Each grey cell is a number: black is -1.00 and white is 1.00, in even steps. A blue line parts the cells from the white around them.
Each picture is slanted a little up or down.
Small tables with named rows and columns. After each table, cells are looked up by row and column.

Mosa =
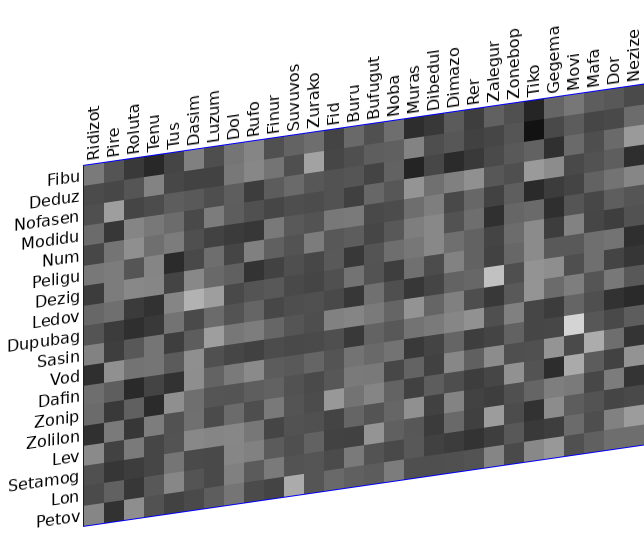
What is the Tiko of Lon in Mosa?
-0.55
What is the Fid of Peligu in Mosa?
-0.31
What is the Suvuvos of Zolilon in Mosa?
-0.34
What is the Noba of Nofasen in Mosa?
-0.23
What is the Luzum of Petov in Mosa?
-0.27
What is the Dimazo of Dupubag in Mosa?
-0.22
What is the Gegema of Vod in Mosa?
-0.53
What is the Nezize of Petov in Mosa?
-0.14

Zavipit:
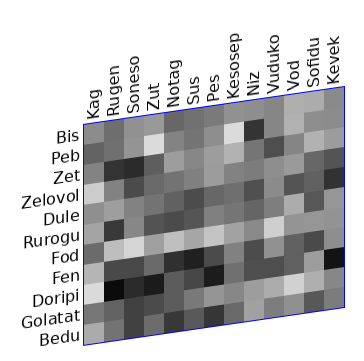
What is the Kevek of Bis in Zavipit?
0.08
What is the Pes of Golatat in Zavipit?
0.17
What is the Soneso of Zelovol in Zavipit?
-0.41
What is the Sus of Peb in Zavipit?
-0.09
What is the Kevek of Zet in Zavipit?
0.22
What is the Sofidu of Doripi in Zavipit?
0.23
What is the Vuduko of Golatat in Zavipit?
0.35
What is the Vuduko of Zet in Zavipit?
-0.39
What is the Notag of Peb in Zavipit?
0.03
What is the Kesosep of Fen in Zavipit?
0.01
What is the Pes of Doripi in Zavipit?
-0.78
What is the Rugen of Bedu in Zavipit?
-0.10
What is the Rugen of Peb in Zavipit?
-0.12
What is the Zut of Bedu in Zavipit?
-0.15
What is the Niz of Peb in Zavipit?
-0.59
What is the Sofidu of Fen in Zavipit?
-0.42
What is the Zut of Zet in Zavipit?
-0.26
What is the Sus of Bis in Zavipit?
-0.11

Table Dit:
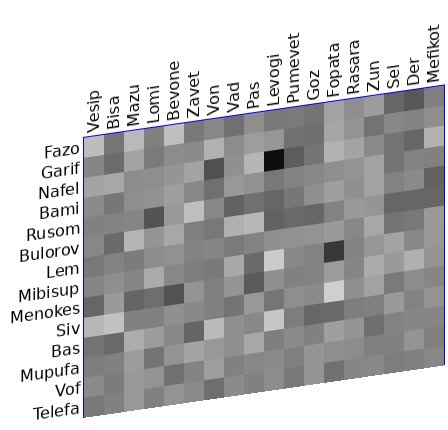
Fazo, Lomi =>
0.00
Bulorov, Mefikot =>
-0.20
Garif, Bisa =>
-0.15
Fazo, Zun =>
0.22
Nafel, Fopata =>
0.40
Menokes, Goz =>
0.03
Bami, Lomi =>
0.14
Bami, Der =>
0.02
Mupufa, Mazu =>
0.22
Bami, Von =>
-0.12
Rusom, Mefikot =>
-0.23
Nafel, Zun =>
0.08
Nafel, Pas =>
0.42
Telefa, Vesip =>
-0.05
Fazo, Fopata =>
0.27
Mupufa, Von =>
0.19
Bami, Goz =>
0.06
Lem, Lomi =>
0.10
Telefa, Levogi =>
0.10
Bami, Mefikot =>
0.01
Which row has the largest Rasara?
Nafel

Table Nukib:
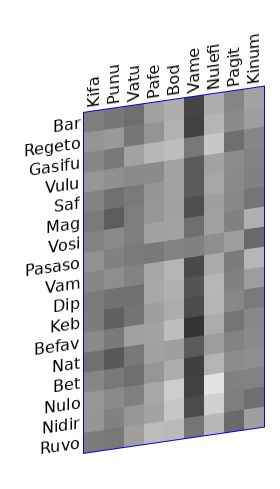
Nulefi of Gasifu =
0.56
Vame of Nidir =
-0.40
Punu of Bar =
-0.07
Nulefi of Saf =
0.31
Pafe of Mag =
0.18
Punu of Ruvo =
-0.06

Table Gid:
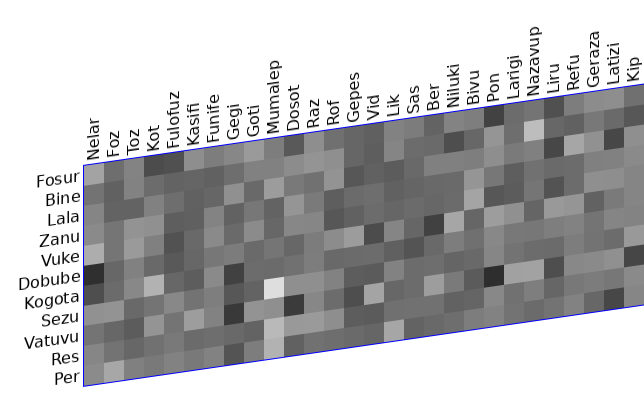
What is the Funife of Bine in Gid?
-0.24
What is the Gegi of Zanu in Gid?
-0.23
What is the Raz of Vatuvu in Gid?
0.06
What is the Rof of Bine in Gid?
0.12
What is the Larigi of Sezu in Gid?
-0.10
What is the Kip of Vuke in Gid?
0.04
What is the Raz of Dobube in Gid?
-0.03
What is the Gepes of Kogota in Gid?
-0.16
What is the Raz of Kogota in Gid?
-0.02
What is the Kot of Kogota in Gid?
0.40
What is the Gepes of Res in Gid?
-0.27
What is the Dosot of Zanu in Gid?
0.17
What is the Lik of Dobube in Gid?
0.04
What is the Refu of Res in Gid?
-0.06
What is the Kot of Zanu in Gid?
0.13
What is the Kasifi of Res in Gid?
-0.16
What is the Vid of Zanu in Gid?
-0.14
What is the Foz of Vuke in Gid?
-0.08

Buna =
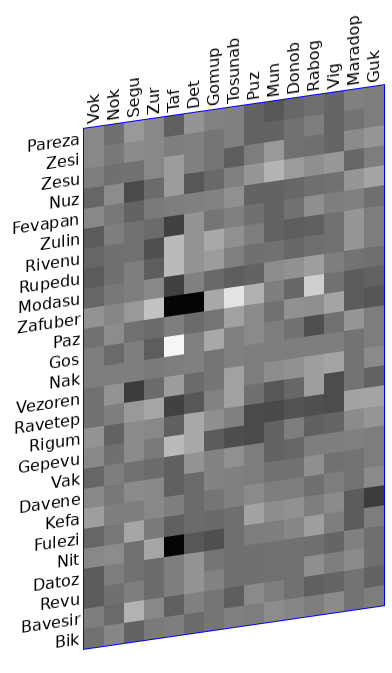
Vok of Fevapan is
0.07
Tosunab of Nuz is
0.00
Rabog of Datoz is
-0.13
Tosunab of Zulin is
0.00
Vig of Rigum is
-0.40
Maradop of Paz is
-0.28
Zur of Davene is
0.07
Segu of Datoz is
-0.11

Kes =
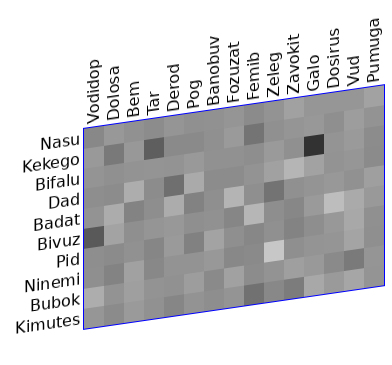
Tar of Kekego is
-0.26
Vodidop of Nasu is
0.07
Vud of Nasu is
0.18
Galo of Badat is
0.16
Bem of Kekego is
0.19
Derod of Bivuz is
0.19
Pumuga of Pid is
0.13
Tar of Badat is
0.11
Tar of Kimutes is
0.14
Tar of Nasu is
0.10
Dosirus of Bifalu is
0.16
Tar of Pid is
0.05
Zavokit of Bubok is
0.25
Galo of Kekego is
0.19
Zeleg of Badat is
-0.10
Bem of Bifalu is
0.15
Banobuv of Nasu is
0.14
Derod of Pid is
0.21

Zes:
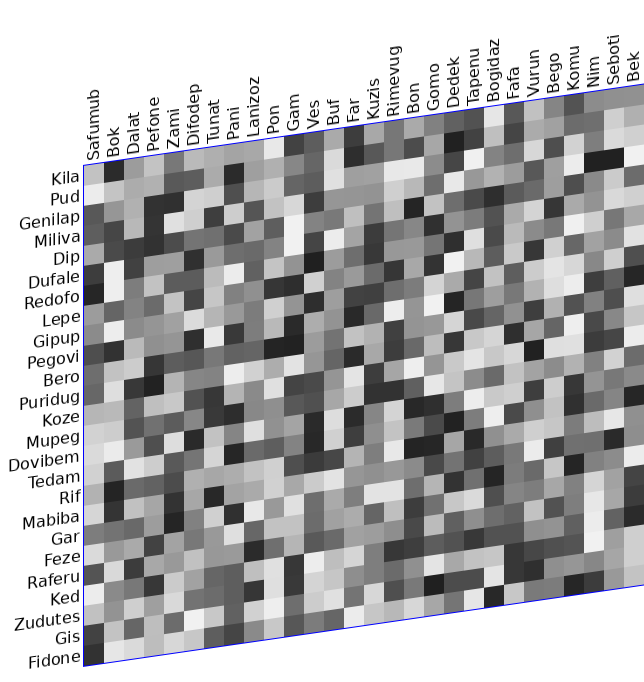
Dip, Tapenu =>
-0.42
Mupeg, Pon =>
0.12
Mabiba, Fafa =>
-0.05
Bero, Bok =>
0.52
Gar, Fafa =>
-0.03
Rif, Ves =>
-0.54
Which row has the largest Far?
Fidone

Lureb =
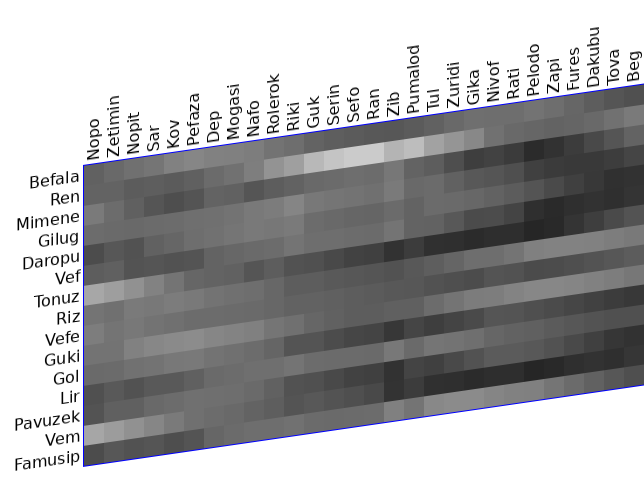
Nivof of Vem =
-0.64
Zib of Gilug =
-0.04
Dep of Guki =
0.05
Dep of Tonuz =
-0.22
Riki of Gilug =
0.04
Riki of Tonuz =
-0.36
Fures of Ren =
-0.21
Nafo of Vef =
-0.17
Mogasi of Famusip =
-0.16
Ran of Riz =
-0.33
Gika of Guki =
-0.03
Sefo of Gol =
-0.45

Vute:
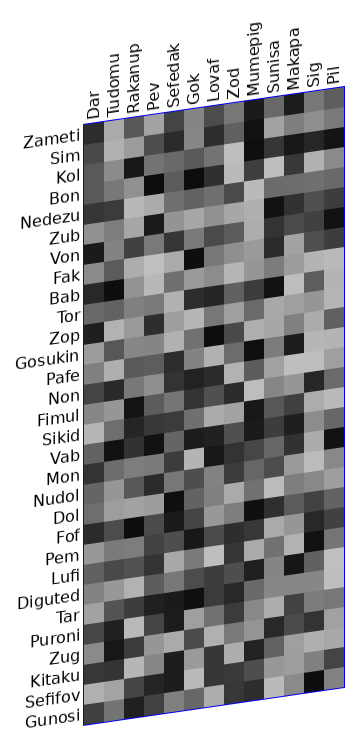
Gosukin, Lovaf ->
-0.90
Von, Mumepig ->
0.36
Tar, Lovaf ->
-0.54
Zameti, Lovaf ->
-0.40
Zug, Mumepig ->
0.17
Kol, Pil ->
-0.84
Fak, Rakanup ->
0.36
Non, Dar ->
-0.47
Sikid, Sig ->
0.35
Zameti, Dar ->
-0.65
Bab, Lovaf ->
0.10
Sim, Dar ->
-0.43
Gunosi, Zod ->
-0.57
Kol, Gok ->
-0.30
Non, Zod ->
0.40
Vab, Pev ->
-0.87
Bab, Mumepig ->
0.18
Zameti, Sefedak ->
-0.47
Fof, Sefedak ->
-0.79

